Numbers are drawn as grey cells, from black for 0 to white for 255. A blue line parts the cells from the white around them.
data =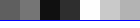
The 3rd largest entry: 179
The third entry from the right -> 254
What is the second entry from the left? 117

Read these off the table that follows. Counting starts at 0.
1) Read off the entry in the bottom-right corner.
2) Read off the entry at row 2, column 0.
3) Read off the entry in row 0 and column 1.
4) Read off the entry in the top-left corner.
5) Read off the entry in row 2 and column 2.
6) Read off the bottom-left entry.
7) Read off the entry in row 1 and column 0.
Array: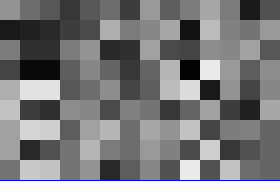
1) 101
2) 123
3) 109
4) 147
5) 48
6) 116
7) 25

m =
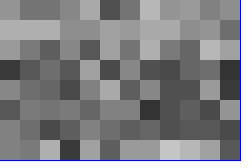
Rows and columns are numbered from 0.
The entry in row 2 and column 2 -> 94
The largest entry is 197
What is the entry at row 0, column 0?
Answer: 148
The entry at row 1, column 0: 175
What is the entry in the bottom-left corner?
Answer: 129
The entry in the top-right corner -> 142
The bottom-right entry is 87
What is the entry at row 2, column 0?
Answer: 154
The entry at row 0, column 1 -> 116
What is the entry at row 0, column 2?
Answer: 116
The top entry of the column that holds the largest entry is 148
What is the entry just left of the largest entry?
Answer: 154
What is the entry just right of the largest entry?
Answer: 183
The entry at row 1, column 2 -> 175

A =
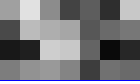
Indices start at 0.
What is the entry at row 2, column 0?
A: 24
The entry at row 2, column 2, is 206
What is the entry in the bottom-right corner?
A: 106
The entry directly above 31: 187
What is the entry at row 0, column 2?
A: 140
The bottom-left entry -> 125
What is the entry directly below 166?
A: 200
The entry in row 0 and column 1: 225

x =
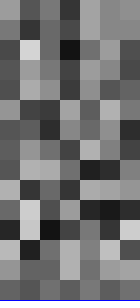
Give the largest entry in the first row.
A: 163
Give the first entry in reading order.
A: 156
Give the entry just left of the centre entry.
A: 112
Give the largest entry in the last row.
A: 120
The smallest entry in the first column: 38
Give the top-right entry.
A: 143
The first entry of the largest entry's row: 73
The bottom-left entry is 99
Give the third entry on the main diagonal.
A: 105
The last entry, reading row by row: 112
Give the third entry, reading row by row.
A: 120
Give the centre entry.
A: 67
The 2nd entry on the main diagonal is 53
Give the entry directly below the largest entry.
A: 156
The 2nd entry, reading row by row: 85
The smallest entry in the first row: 53
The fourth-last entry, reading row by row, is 93
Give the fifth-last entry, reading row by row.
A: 112
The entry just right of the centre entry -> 177
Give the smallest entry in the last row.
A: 85
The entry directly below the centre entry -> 112
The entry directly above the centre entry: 135

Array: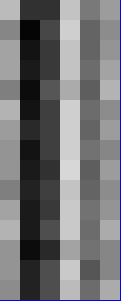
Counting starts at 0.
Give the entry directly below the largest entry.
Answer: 195
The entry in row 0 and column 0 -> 187
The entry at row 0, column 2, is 49
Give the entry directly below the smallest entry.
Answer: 19
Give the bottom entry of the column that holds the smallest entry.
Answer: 34
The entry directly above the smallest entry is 49
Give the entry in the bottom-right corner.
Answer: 171
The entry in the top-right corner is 156
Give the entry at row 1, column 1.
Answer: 5
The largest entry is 215
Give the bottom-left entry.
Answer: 140
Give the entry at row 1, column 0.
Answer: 134
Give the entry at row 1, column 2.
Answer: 71
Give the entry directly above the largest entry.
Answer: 207
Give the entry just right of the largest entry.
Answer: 94
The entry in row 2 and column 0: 163
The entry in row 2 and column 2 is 57
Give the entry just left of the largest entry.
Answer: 49

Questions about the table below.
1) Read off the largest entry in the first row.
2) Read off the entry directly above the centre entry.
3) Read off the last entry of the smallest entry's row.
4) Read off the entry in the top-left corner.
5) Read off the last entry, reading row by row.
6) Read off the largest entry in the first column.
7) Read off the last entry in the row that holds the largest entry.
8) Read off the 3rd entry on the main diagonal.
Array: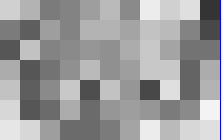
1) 236
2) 144
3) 52
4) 208
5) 223
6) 230
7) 243
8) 131

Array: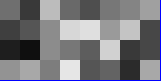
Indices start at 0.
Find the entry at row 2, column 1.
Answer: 15
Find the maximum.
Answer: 230
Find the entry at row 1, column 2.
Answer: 140
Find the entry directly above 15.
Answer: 85
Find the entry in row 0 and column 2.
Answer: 188
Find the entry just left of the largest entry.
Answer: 125
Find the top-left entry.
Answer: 111
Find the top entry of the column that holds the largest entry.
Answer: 105
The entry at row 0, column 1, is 57
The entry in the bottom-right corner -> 168
